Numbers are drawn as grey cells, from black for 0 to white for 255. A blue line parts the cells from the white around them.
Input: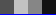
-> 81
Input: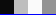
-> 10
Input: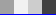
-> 161
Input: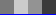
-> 121
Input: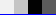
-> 241
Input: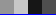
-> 149
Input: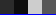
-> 43
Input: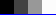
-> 1
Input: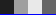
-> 31
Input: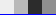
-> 238
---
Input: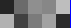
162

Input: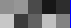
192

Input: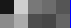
71

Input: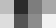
140

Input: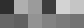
123

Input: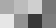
56

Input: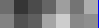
137

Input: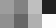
176
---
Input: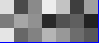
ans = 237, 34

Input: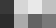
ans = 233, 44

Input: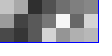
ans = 246, 47

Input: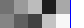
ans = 247, 30

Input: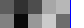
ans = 202, 10

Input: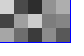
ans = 211, 45

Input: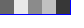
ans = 233, 55

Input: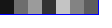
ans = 196, 21

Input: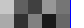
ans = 199, 26

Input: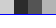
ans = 207, 43
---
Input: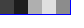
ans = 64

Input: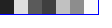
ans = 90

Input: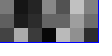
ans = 59

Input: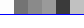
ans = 116

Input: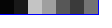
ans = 196

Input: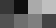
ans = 191

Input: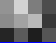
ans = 56

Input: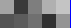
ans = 84

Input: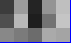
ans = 136

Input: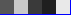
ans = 86
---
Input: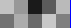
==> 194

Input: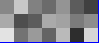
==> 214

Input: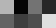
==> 181

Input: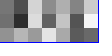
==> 228

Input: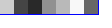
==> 205

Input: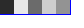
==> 206

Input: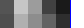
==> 176

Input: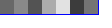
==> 172

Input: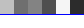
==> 192
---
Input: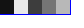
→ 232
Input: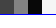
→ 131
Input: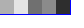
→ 228
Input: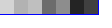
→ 178
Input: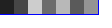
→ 70
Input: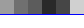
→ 112
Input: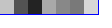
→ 83
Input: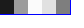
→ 156
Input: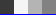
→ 245
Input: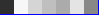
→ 247
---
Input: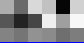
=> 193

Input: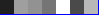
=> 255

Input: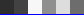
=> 143

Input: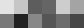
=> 101

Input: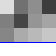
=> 113

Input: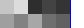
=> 46
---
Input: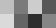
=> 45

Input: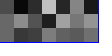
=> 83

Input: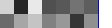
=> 196

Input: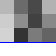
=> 65

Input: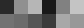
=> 85

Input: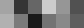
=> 25
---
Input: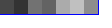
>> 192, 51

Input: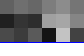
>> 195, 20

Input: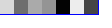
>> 237, 3

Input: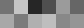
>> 197, 38

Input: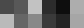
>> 194, 14

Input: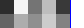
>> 245, 45

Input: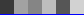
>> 210, 57
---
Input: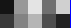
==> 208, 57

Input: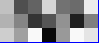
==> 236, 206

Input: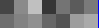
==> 122, 110

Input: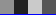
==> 86, 145

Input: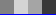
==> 57, 129

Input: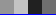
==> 111, 149

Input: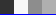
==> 175, 50

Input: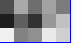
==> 123, 240
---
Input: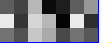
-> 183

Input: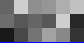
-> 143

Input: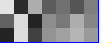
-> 173

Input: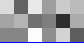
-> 233

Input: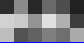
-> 39

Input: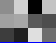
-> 1

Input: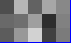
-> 98
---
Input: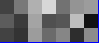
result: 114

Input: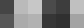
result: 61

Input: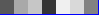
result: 240

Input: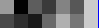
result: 131

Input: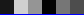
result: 118

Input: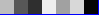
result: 161
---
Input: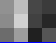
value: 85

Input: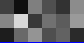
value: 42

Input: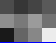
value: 236

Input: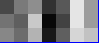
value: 194

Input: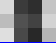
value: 181

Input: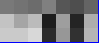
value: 181

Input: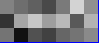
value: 138

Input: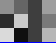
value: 182

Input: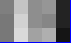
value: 21
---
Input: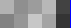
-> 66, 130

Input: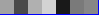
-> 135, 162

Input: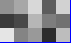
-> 210, 229

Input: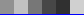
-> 208, 145

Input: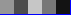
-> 19, 150

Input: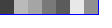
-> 144, 64
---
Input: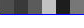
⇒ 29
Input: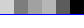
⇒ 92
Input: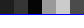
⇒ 203
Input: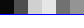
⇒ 113
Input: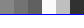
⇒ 191
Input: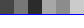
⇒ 140
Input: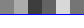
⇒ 216
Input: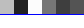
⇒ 62
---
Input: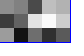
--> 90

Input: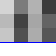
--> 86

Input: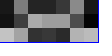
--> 187

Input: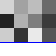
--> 86

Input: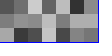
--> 118

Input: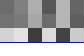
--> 203
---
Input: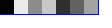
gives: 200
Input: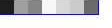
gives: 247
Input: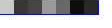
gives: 153
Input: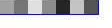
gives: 140
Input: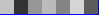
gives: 187
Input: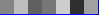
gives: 119
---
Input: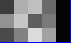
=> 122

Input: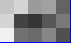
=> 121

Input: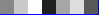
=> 167

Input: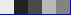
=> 131

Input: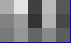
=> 130

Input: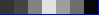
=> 109

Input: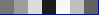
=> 157

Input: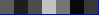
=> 76

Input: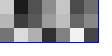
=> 129

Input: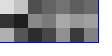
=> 114
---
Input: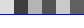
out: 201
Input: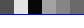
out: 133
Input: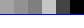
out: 68
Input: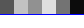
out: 115
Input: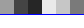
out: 198
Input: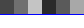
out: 90
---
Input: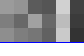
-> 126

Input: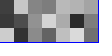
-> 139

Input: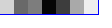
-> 125

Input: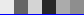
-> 101

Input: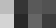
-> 82

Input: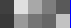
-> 57

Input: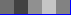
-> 111
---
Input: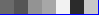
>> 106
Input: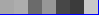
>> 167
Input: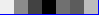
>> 239
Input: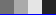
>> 113
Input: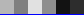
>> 182
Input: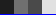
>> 30
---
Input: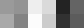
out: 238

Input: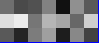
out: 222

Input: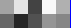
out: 228

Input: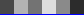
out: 179

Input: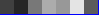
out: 172

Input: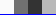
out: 185
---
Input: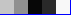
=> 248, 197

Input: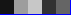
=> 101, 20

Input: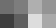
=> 148, 62

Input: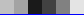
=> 228, 192

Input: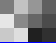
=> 95, 201

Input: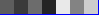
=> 205, 93
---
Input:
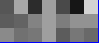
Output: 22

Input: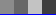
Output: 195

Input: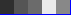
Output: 234

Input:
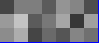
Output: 133

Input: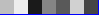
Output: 209

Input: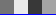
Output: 56

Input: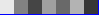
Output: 179

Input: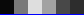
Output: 72

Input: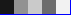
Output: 108
